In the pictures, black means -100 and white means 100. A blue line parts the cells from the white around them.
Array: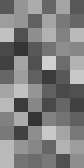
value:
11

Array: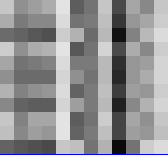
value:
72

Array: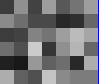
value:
-3

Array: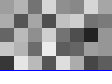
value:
-27

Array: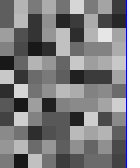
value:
-48

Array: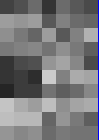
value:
-10

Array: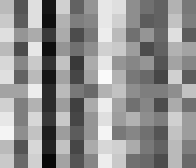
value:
-18

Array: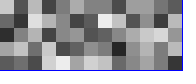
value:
-58
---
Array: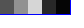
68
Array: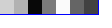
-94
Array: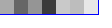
17
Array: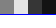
-58
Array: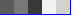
-56
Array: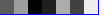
-98
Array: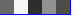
-64
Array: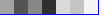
7
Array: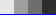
-14
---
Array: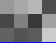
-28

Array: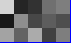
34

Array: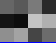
-46

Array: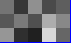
-75

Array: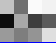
16

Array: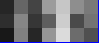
-70
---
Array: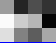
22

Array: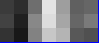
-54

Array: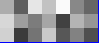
36

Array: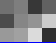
-12

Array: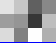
78

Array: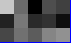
56

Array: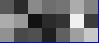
-31

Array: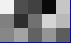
89
